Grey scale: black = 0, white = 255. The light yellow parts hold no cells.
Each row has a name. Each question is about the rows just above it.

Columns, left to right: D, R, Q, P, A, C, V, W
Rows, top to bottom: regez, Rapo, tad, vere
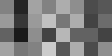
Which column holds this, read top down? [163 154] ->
Q
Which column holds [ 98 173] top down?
C
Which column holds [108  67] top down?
W
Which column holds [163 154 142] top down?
Q
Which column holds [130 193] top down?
P

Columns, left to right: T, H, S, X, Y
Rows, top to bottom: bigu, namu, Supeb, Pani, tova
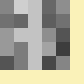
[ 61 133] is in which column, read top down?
Y
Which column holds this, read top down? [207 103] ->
H
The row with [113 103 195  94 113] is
namu
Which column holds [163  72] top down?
X

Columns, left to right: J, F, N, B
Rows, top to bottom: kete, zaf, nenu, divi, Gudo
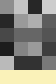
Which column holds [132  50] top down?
F
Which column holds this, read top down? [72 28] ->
J
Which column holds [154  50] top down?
N
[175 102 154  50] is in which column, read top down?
N
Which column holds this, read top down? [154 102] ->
F

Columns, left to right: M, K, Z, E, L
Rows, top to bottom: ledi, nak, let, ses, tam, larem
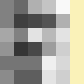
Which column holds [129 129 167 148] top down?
M
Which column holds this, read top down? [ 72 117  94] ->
Z

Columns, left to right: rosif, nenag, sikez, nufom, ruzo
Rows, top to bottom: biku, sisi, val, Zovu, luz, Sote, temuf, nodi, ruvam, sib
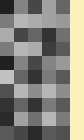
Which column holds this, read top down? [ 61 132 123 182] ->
nufom
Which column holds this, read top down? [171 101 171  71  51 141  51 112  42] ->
sikez
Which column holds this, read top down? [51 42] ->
rosif
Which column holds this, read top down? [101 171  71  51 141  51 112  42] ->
sikez
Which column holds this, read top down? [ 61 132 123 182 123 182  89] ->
nufom

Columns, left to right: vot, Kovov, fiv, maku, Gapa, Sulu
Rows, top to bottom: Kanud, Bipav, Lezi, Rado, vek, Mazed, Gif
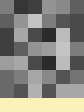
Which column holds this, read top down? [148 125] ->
maku
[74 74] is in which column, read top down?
Sulu
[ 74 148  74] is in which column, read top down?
fiv
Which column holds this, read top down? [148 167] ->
Kovov

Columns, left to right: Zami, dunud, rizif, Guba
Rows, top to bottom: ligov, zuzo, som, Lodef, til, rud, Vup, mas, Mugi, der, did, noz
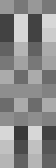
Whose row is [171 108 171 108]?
rud
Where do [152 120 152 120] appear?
ligov

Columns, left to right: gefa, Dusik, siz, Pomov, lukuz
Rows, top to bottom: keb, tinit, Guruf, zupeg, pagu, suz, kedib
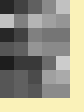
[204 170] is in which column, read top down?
lukuz
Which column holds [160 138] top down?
Pomov
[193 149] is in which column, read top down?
lukuz
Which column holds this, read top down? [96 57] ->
Dusik
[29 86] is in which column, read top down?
gefa
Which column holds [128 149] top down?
siz
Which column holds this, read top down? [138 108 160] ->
Pomov

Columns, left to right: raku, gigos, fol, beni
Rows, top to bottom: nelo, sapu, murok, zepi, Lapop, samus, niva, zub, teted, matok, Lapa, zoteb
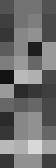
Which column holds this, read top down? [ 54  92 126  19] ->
raku
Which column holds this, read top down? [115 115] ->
gigos

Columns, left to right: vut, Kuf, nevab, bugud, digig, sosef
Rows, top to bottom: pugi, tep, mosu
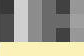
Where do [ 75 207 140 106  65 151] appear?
mosu
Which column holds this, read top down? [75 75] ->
vut
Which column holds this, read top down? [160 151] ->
sosef
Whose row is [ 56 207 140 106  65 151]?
pugi

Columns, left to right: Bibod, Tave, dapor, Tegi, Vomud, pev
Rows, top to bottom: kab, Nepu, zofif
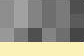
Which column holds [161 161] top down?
Tave
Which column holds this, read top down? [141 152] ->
Bibod
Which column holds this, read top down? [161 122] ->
Tave
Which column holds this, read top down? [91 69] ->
pev

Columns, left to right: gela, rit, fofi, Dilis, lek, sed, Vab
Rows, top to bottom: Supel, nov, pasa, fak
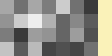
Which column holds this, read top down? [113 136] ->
sed
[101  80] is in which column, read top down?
lek
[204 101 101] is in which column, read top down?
lek
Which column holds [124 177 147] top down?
Dilis
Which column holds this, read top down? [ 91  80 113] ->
Vab
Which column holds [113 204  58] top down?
rit

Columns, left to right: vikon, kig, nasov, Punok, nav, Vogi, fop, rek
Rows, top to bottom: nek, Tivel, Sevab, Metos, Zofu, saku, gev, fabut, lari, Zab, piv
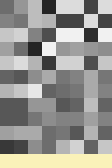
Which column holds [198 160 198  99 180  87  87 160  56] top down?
vikon
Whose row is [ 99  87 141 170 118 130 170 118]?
saku
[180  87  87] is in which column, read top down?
vikon
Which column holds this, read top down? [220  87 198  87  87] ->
kig
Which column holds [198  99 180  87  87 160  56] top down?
vikon
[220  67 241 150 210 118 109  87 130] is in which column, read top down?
nav
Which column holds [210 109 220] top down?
kig

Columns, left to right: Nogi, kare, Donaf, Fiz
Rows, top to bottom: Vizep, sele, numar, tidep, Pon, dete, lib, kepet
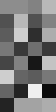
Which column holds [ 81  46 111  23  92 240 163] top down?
Donaf
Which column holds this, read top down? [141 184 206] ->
kare

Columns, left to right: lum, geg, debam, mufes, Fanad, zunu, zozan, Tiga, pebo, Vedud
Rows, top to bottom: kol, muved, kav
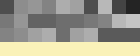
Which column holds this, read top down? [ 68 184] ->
pebo
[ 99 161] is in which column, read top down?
debam

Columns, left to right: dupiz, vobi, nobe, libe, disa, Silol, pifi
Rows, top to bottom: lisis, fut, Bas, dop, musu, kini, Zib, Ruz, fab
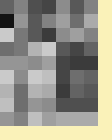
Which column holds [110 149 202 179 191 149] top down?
dupiz
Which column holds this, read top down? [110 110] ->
vobi
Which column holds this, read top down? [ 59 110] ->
Silol
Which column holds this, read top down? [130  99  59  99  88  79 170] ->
pifi

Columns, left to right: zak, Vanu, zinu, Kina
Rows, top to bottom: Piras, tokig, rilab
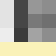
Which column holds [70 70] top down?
Vanu
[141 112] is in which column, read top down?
Kina
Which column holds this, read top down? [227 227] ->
zak
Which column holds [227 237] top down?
zak
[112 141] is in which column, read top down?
Kina
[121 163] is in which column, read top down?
zinu

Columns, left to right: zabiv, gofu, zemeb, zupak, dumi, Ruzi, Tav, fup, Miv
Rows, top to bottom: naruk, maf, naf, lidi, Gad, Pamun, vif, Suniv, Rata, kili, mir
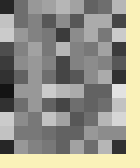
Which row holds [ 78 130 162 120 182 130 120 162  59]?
lidi
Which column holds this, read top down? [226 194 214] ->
Miv
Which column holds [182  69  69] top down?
dumi

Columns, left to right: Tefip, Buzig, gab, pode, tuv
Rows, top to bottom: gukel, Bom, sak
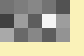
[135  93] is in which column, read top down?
gab
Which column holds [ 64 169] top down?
Tefip
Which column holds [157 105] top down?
Buzig
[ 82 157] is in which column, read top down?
tuv
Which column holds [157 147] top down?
tuv
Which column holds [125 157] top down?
Buzig

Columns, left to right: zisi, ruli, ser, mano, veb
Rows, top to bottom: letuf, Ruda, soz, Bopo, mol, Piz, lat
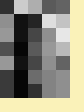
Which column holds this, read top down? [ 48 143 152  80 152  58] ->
zisi
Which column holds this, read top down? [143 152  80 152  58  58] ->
zisi
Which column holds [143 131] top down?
mano

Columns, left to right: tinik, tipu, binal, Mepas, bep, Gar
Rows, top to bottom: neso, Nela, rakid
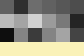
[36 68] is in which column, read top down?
Gar
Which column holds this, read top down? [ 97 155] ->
Mepas

